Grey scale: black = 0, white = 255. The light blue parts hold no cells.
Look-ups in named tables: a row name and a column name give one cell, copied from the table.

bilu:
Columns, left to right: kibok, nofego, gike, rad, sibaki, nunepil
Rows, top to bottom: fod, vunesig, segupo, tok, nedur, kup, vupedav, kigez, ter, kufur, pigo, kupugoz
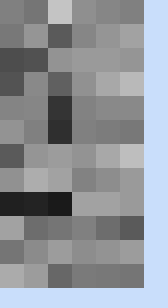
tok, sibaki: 168
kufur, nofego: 109
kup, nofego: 129
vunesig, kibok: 120
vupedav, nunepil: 189
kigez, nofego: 172
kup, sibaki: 124
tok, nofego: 137
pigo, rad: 141
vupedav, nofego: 150
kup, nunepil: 119
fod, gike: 195
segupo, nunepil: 149
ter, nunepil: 154
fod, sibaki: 134
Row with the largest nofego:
kigez

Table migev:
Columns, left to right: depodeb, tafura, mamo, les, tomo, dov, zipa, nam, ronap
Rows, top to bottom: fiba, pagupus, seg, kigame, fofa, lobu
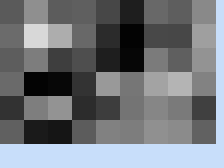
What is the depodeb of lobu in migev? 96
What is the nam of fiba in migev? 94
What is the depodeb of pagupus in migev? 107
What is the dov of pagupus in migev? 3
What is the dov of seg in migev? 6
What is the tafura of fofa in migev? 126
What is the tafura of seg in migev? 125
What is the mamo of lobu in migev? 21
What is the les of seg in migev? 78
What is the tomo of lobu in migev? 129
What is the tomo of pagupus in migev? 43
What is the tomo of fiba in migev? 71
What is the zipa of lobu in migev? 144
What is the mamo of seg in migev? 62
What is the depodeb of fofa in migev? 50
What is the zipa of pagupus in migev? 72
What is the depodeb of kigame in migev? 106
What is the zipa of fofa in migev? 134
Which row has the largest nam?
kigame

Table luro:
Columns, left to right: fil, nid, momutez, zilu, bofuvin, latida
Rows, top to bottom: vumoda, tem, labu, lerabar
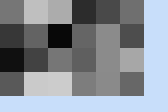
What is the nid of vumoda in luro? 191
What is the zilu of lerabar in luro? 125
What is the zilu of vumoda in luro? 44
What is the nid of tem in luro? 99
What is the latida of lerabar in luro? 103
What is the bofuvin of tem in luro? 139
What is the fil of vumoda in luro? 118
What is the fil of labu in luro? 16
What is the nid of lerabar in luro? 202
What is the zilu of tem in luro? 101
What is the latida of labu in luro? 167

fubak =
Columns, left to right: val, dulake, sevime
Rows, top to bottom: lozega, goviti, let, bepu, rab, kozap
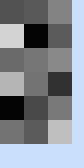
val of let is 106
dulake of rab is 72
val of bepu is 181
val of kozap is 115
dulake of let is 117
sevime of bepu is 49
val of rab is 3
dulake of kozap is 91
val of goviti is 211
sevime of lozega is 131
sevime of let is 137
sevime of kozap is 191
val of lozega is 81
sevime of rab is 120
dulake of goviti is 3
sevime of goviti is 90
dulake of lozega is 89
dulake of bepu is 114

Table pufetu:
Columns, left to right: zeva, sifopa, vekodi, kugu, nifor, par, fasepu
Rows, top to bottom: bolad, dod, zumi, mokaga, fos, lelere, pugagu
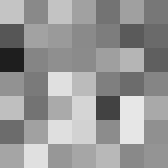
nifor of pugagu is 184
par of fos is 231
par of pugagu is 137
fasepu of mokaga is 133
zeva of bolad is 196
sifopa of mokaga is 122
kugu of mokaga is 187
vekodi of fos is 170
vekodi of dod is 154
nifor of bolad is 115
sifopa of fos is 115
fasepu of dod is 106
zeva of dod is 86
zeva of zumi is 30
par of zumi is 181
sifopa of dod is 162
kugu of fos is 213
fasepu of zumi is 95
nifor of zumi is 159
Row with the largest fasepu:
fos

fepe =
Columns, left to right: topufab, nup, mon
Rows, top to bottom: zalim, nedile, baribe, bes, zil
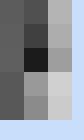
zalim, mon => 180
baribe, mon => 158
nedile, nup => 64
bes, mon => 208
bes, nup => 153
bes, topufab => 88
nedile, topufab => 94
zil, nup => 139
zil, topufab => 88
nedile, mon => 173
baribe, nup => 27
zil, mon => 203
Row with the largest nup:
bes

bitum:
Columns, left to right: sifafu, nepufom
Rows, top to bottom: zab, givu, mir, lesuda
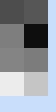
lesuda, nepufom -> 197
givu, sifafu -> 126
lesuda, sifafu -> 236
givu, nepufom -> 14
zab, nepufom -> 86
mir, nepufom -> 124
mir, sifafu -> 132
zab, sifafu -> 77

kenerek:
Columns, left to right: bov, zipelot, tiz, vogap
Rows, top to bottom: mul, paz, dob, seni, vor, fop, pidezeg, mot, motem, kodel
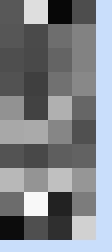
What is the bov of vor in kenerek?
146
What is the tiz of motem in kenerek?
34
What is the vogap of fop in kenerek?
80
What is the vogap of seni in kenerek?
136
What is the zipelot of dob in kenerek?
73
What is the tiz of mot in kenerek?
192
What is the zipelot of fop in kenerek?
170
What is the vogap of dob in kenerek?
130
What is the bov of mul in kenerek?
88
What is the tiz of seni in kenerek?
113
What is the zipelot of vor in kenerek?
66
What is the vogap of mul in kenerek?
77
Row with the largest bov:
mot

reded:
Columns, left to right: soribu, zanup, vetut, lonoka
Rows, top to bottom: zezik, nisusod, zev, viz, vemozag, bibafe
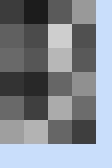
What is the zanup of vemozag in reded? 63
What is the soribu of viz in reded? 51
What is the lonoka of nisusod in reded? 80
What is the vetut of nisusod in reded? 206
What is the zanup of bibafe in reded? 179
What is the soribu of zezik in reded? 60
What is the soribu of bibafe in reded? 159
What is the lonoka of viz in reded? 144
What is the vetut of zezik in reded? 90
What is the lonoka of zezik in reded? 153
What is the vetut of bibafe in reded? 102
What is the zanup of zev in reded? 86
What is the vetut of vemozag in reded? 171
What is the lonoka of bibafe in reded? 62
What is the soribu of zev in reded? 105
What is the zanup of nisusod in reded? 75
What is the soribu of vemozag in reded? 105

